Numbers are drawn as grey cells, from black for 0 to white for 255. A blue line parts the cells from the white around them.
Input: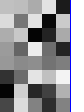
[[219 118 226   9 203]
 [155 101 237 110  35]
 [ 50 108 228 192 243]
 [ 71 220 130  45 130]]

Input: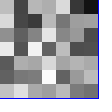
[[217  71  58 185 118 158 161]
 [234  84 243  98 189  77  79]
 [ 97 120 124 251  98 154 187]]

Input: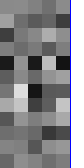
[[160 110  90 101  61]
 [126 108 122  90 126]
 [ 93 137 105 147 160]
 [169 196  63  94 196]
 [110 116 105  56  74]
 [103 142 131 111 125]]

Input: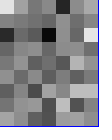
[[131 122 113 102 144 110 134]
 [102 135 142 103 140 142 111]
 [144 107 138  94 125  96 122]
 [116 146 152  79 190  82 131]]

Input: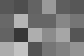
[[104 181 102 102 135 117]
 [173 195  83 118 130 147]]

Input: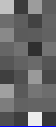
[[109  94  66 100]
 [102 114  47 116]
 [ 63  81 154  72]
 [125  98 100 100]]

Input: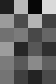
[[155  76 181  65]
 [157  38  87  47]
 [116  63  35  74]]

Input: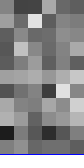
[[159 107 226  93 132 124]
 [ 87 193 136 106 131 170]
 [160 164 173 151 174 199]
 [169 131 126 167 140 208]
 [ 28 124  87  45  86 127]]
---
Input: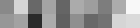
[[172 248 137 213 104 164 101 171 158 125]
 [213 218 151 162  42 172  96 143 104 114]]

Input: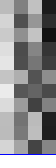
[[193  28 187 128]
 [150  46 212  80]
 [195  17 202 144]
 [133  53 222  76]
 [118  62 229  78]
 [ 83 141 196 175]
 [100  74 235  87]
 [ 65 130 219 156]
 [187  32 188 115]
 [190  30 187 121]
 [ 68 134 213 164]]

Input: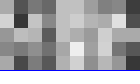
[[135  61 171  83 120 104 192 193 158 128]
 [224  79 211  55 196 136 192 205 180 172]
 [170 170 151 189 181  91 192 174 155 207]
 [117  87 135 123 143 113 167 238 160 210]
 [150  55 169  73 124  88 177 209 143 183]]

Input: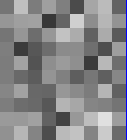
[[187  99 117 192 124 159 127  75 166]
 [182 147 150 159 161  55 100 207 141]
 [171  89 117 150 109 151 194 172  97]
 [ 78 158 126  59  87 109 139 140 111]
 [184 110 124 162  83 142 155 143  59]
 [ 95 135 125 105  92 148 128  94 119]
 [181  97 134 162 104 102 151 138 124]
 [129 116 125 109 105  87 180 167 133]
 [224 157 154 153 161  98  66 152 189]
 [203 106 145 182 132  77 186 194 132]]

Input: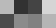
[[ 68 213 186  50]
 [129 181  75 139]]

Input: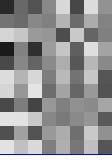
[[220 146  41 104  83 137 216  71]
 [172 131 115 107 136 128 179 107]
 [101 128 213 198 154 150  77 201]
 [222 163  26 129  47 156 197  95]
 [183 137  73 135 100 138 174  87]
 [198  86 220 180 215 125 185 115]
 [153  83 213 151 228 109 163 102]
 [138 166  73 125  68 152 128 145]
 [149  90 226 225 200 135 122 138]
 [201 145  80 160  83 153 172 111]
 [191  85 226 192 217 127 175 119]]
